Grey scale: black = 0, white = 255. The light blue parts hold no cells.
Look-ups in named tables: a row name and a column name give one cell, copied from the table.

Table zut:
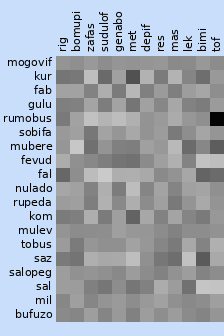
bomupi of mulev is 140
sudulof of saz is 168
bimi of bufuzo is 132
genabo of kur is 160
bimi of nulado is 164
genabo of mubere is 128
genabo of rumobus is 189
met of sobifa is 168
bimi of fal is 100
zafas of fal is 188
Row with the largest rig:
fevud

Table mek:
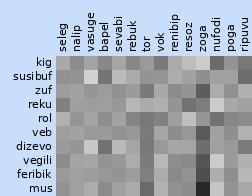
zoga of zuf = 93
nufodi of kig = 107
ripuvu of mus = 168
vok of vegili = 184
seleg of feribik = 154
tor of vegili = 124
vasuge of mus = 172
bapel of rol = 142
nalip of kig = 139
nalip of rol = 149
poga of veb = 143
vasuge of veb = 153
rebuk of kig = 135
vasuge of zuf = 150
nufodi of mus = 197
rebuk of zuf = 155
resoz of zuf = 148
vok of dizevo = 153
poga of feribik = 142
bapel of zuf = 156

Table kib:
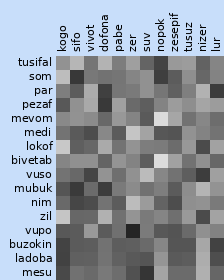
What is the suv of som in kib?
145
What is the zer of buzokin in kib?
95
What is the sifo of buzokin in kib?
91
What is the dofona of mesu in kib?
121
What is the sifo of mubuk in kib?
58
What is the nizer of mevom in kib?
135
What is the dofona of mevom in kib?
104
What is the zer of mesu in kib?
81
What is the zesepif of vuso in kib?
114
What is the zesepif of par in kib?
96
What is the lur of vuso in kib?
160
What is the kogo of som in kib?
189
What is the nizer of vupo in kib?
144
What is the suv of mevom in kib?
90
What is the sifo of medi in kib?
90
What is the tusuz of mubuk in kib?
141
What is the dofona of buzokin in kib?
114
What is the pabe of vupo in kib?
112
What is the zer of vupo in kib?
36

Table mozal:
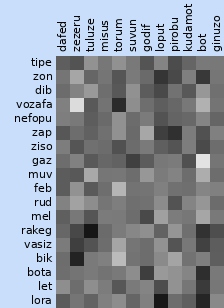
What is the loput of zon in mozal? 53
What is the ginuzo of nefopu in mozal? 101
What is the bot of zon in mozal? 56
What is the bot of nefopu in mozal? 133
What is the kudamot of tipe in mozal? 101
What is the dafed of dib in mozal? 108
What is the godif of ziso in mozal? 122
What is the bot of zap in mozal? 81
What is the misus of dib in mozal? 110
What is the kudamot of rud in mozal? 132
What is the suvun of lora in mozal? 101
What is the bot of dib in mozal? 151
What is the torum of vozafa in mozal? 43
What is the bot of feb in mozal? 133
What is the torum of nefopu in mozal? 145
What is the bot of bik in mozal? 127
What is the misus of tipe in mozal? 119
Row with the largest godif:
zap

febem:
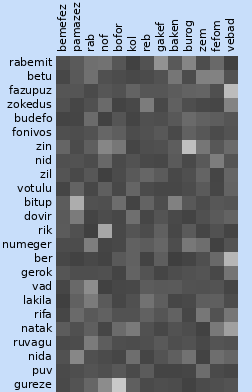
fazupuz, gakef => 86
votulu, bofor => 72
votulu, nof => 95
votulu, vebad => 99
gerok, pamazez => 78
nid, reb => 73
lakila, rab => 123
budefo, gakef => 78
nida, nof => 75
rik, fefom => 81
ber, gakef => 94
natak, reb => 81
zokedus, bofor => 67
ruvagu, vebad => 81
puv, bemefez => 74
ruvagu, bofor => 78
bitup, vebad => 84
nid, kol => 82
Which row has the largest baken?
bitup

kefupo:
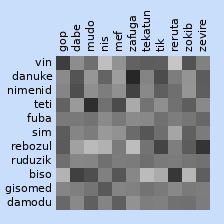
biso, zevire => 94
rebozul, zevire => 52
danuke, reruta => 125
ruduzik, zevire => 113
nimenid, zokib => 149
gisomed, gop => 133
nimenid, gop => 133
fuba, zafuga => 139
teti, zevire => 137
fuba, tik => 113
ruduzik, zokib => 117

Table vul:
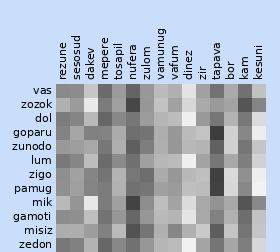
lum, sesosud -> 134
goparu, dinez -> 187
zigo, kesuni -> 238
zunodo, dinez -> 184
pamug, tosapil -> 177
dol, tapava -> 119
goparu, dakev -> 129
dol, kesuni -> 219
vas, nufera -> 100
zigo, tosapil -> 179
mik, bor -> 168
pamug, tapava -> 66
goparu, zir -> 195
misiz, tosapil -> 186

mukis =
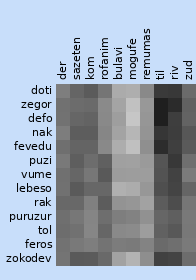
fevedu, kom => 100
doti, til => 58
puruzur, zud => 121
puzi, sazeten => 94
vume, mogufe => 157
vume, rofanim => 89
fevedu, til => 44
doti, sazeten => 101
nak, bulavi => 163
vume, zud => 123
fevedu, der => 111
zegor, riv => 43
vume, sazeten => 102
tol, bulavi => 137

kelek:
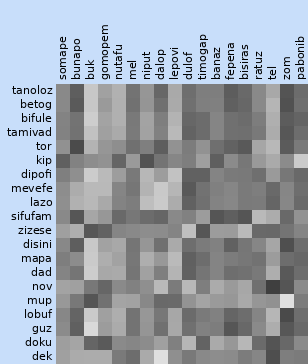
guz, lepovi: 168
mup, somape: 152
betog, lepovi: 170
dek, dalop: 223
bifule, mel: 121
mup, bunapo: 120
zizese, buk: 87
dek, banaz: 141
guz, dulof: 112
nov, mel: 129
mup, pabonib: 124
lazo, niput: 190
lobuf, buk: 202
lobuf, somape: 135
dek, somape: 160
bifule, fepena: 112
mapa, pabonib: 103
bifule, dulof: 103
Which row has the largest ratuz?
sifufam

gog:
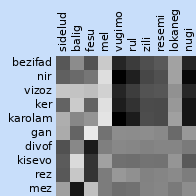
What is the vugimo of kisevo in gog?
112
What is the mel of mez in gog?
124
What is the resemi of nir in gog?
80
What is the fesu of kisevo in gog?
52
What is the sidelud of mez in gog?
159
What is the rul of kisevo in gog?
110
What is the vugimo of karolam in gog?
0
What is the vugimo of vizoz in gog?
37
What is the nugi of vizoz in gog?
39
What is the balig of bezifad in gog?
140
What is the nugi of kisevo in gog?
89
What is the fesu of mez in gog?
192
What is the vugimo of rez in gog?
152
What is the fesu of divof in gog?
27
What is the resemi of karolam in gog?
74
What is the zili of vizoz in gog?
83
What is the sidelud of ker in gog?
99
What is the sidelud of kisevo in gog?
91
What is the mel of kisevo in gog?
161
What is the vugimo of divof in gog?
136
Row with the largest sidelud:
vizoz

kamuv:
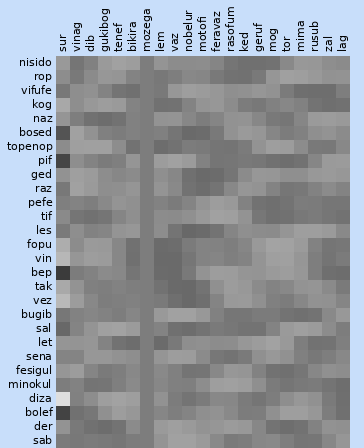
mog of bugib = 123
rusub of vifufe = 110
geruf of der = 135
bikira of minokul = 138
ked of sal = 115
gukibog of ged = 141
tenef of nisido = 161
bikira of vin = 112
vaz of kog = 114
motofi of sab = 154
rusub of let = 114
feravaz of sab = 137
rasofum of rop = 114
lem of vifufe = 121
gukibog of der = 109
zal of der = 146
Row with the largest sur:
diza

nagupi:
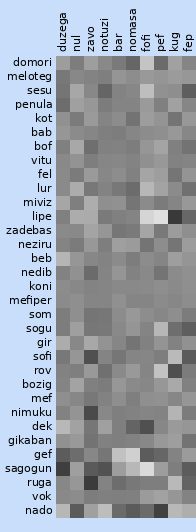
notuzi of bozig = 124
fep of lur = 112
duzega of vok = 137
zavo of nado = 160
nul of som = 143
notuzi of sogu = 120
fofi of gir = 129
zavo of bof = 111
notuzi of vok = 128
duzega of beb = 181
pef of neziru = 141
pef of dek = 135
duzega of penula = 109
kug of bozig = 169

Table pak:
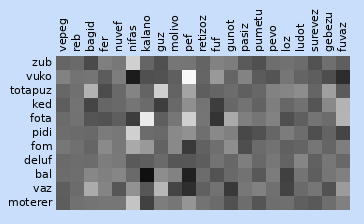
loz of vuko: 118
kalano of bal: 16
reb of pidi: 107
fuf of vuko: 153
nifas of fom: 169
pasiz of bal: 114
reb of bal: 110
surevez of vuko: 94
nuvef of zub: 120
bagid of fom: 101
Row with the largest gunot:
fota

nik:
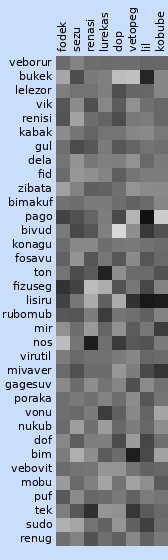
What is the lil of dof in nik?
70
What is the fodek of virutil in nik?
124
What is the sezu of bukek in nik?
78
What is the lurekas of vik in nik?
135
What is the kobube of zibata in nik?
138
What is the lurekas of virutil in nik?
113
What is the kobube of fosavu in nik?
105
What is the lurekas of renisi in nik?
99
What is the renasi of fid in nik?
143
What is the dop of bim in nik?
108
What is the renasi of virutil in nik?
113

